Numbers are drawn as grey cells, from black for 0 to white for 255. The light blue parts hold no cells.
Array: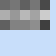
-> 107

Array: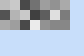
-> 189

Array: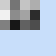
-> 206

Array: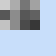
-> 206

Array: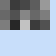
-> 115

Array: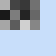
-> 177
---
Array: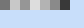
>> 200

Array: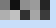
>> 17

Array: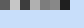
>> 198

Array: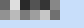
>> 222

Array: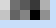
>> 112

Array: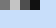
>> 196

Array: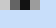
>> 100
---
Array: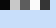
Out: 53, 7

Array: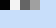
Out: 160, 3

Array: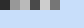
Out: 118, 44

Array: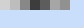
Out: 145, 210

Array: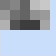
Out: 200, 177

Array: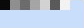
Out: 242, 9

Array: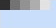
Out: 226, 47

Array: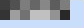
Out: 125, 52

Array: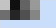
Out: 153, 110

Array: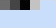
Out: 195, 108
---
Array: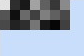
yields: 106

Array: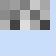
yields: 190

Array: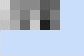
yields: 125

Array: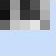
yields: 51

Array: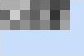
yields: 123

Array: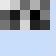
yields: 165
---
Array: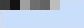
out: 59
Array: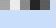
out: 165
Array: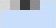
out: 216
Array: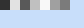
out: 49
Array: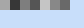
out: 167
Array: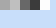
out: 168
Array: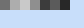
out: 112
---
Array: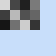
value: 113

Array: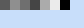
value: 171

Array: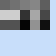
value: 5

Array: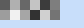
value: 50

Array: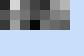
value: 115

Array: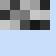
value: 70

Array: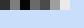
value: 75

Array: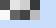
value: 100
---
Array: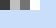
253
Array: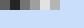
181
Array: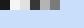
123
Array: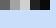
9
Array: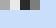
125
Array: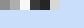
215
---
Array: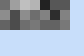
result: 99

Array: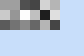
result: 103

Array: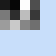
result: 201

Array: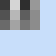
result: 163

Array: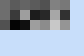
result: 140

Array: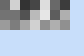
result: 144

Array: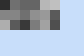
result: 124
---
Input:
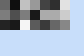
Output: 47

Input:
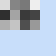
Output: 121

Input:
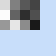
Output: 88

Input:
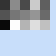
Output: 203

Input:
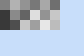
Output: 168

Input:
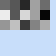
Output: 161

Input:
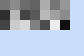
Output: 117

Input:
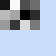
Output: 78
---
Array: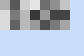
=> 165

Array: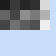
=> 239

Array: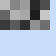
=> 110

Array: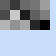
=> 0

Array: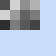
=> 67

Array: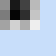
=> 238

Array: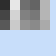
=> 170
